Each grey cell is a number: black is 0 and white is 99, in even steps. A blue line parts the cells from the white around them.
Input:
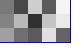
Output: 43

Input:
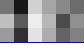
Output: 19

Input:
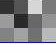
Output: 63

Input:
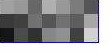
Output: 29

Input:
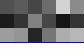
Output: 58

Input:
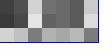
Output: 75
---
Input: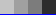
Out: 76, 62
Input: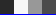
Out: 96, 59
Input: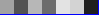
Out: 88, 82
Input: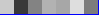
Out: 86, 79
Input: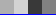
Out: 82, 68
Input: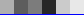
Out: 90, 79
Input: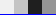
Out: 93, 76
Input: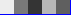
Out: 92, 71
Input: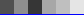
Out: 89, 74
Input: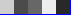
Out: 92, 80
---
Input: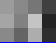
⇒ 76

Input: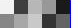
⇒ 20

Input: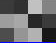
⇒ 15

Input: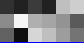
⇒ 57

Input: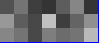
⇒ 39

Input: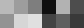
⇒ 37

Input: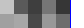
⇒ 59
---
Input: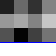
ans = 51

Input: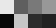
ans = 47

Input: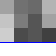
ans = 33

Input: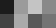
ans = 76

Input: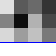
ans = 69

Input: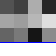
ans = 71
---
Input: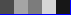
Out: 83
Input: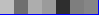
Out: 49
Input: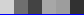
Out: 61
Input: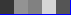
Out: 83
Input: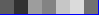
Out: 85
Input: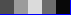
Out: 42
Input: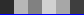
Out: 65
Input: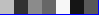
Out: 8
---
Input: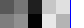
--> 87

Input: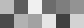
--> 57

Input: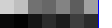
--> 62

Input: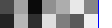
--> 52

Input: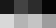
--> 2

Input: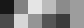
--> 61

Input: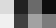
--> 5

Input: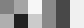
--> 93

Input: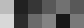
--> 34
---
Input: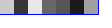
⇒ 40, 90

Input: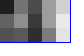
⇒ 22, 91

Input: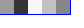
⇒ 96, 96

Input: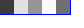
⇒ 58, 97

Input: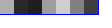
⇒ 61, 80

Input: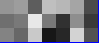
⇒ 47, 90

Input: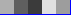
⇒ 23, 87

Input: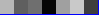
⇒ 2, 78
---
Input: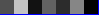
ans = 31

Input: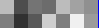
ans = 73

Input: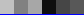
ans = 75

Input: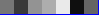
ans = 46

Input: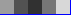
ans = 61

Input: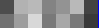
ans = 30

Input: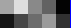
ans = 64
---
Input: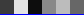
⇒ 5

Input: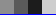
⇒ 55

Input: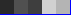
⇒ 31

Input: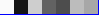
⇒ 38

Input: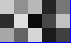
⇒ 39

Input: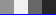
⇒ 57

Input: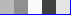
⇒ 56
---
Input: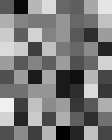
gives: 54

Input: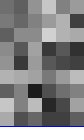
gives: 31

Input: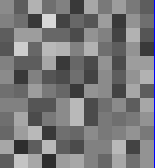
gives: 76

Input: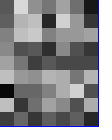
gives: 40

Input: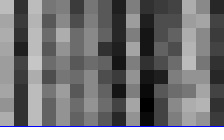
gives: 19

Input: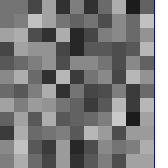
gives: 67

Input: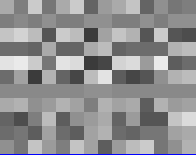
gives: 46
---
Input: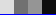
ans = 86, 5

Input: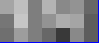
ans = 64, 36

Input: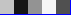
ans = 76, 31

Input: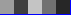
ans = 61, 15

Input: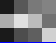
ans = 10, 81

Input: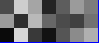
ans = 29, 68

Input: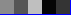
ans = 54, 20
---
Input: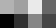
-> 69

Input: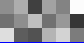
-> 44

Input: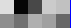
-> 86

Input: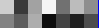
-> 80

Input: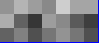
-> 67

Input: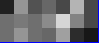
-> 43

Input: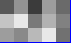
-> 76

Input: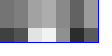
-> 45
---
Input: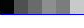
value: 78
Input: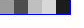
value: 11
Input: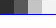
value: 94
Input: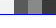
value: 22
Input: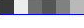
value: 72
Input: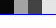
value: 89
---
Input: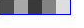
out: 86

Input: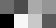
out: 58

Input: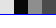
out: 29

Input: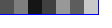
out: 78

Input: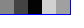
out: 62

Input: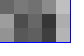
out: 74
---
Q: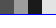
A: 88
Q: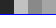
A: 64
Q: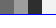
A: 94
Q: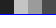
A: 29
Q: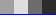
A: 17
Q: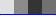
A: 44
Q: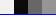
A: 58
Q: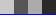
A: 16
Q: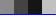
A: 75
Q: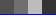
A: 20
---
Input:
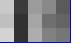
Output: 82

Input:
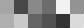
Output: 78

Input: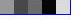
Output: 59

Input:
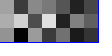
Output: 60

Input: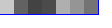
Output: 26

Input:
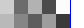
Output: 72

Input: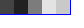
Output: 26

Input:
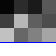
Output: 30
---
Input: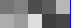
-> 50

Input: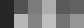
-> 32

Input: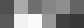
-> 66

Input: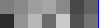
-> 53

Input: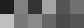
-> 50

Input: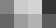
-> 79

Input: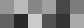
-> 72
